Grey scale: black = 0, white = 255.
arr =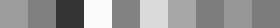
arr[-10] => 156
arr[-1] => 124
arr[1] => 128
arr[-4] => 167

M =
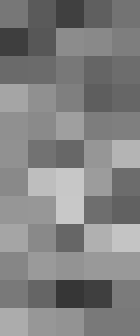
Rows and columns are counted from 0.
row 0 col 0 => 119
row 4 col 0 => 144
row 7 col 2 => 200
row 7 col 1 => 151
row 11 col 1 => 151
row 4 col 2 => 159
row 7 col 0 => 150
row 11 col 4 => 121
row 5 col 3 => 150
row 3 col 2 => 127
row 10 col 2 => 54
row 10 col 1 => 101
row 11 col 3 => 121
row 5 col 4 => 180
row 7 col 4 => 97
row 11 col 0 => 172
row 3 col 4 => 102

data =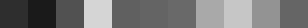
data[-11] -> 46
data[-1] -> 101
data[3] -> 213

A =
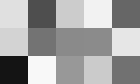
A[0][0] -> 224
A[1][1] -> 115
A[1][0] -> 211
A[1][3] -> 139
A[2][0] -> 20

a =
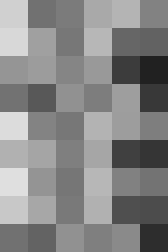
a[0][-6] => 208
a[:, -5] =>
[113, 160, 156, 88, 131, 165, 148, 167, 99]
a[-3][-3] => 183
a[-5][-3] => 179
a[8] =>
[113, 99, 145, 127, 138, 45]
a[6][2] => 118
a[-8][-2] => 102
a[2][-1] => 33
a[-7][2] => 133
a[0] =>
[208, 113, 123, 169, 180, 130]
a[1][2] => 119
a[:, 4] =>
[180, 102, 60, 158, 157, 64, 129, 79, 138]
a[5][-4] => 127

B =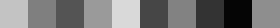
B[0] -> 195
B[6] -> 130
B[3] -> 154
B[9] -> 142

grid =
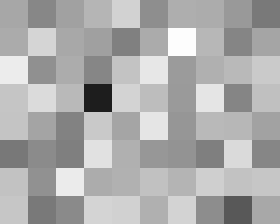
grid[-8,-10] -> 167
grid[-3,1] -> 139
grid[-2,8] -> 194
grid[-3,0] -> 120
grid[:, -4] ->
[174, 253, 155, 154, 150, 147, 180, 211]
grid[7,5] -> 176
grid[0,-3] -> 172
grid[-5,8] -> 133
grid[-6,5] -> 231
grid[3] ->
[197, 219, 185, 29, 211, 189, 154, 229, 133, 192]
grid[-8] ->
[167, 135, 161, 181, 210, 142, 174, 172, 153, 121]
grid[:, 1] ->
[135, 213, 144, 219, 164, 139, 145, 121]
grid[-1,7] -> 141
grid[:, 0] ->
[167, 171, 236, 197, 196, 120, 194, 198]
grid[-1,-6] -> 209
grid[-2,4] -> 177
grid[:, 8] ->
[153, 133, 185, 133, 183, 218, 194, 88]
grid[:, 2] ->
[161, 168, 172, 185, 130, 127, 235, 138]

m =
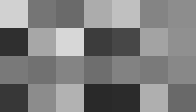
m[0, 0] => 209
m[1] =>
[47, 167, 215, 60, 71, 163, 144]
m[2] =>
[121, 113, 132, 110, 130, 122, 136]
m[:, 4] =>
[192, 71, 130, 43]
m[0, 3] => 172
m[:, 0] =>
[209, 47, 121, 55]
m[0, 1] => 117
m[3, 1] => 140

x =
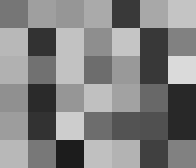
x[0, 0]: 118
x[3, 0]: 144
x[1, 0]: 184
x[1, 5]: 56
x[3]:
[144, 42, 150, 192, 162, 104, 40]
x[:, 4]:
[57, 197, 153, 162, 83, 179]
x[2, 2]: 194
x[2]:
[177, 113, 194, 109, 153, 56, 218]
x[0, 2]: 150
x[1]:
[184, 50, 194, 142, 197, 56, 129]
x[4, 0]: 157
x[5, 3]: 192
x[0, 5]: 168
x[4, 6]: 40
